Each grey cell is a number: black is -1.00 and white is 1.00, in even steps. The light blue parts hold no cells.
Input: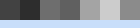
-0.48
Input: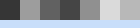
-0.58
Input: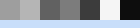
0.24
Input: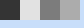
-0.59
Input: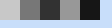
0.57
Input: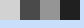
0.65
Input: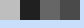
0.49
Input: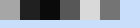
0.30
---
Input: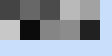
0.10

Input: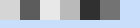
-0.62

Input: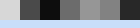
0.02

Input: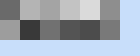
-0.40

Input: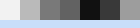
-0.55

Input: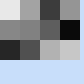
0.40

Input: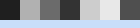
0.82
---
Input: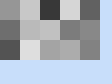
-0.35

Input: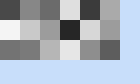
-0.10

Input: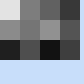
-0.76

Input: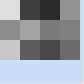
0.56

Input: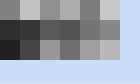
-0.73

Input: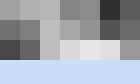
-0.45

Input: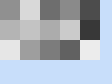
0.80

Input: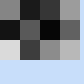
0.71
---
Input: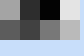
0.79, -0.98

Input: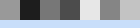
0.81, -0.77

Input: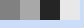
0.82, -0.71

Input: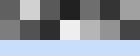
0.87, -0.74

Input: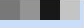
0.54, -0.81

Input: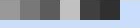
0.51, -0.62

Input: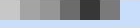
0.56, -0.57
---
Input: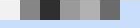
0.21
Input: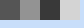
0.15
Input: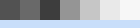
0.55
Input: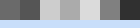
0.72
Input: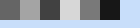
0.69
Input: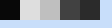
0.50
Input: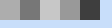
0.56
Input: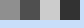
-0.38
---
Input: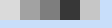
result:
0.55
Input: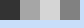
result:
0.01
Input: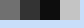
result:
0.54
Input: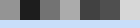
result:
0.69
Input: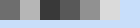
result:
0.71
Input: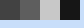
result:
-0.83
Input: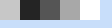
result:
1.00
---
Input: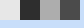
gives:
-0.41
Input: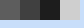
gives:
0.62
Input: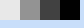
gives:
-0.99
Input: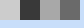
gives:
-0.17
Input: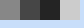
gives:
0.60
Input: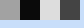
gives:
-0.47
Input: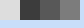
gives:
-0.03
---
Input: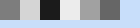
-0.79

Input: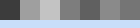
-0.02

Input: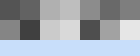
0.70

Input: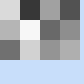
-0.12

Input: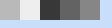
0.87

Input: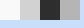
0.95

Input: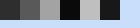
0.28

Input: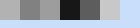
0.23

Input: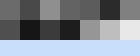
-0.77

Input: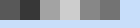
0.28
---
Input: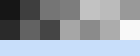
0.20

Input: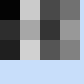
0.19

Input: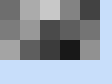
-0.09

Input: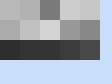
0.07

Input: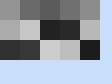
0.44

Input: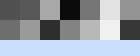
0.15

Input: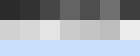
-0.51

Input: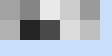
0.21

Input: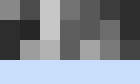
-0.65

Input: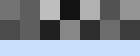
0.17
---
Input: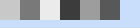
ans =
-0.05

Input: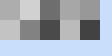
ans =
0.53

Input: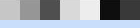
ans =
-0.38

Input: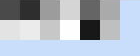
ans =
0.84

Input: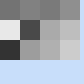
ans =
0.49

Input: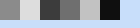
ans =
0.73

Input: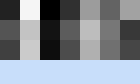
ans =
-0.90

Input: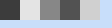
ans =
-0.53

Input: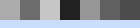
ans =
0.55
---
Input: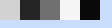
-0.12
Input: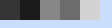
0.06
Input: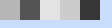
0.78
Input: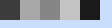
0.05
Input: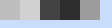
-0.48
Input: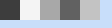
0.32
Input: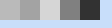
0.68
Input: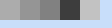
0.01
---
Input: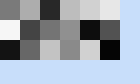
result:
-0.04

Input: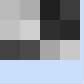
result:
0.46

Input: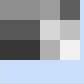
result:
0.12

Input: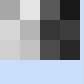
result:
0.31

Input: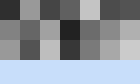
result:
-0.63

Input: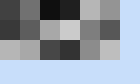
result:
-0.49
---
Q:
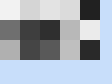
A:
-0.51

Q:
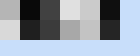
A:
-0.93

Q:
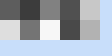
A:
-0.53

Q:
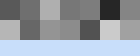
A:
-0.13

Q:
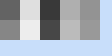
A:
0.75

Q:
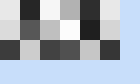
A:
-0.32

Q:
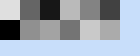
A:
-0.21

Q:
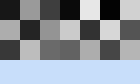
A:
-0.72
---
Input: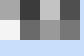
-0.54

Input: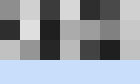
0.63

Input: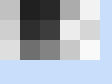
-0.75

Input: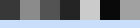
0.09

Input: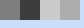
-0.52

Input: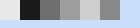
-0.80

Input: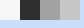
-0.63

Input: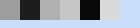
-0.77

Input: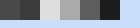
-0.54

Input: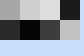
0.62
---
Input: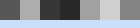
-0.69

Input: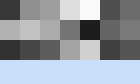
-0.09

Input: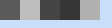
-0.46

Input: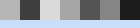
0.30

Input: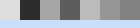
-0.27

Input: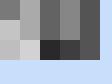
-0.22

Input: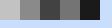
-0.48

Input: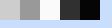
0.96

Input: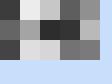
-0.65

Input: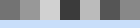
-0.54
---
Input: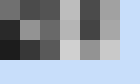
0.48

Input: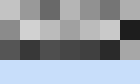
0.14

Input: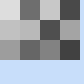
-0.14

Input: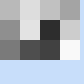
0.73

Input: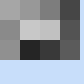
0.19

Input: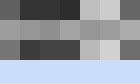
0.50

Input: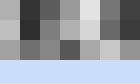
0.78
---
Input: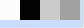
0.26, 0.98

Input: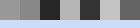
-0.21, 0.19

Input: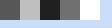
1.00, -0.32

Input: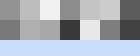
-0.28, -0.06

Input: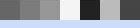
-0.47, -0.20

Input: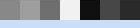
-0.67, 0.07

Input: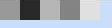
0.76, 0.20
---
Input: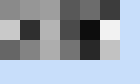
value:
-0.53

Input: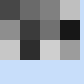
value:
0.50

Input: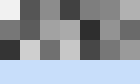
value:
0.39

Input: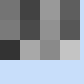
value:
-0.26

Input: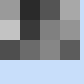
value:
0.32

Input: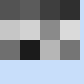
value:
-0.63

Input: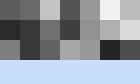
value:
0.48
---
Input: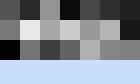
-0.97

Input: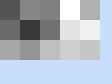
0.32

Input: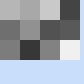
-0.03

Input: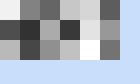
0.45

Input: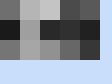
-0.08

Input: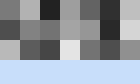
0.45

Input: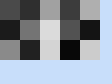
0.08
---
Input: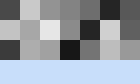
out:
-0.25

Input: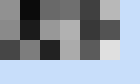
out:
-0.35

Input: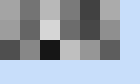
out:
0.12

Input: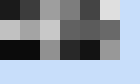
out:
-0.18

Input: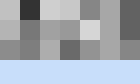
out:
-0.23

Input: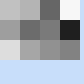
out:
-0.76
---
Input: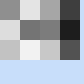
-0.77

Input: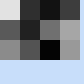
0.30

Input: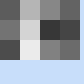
-0.46

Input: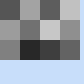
0.12

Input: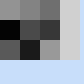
0.63

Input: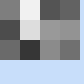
0.15
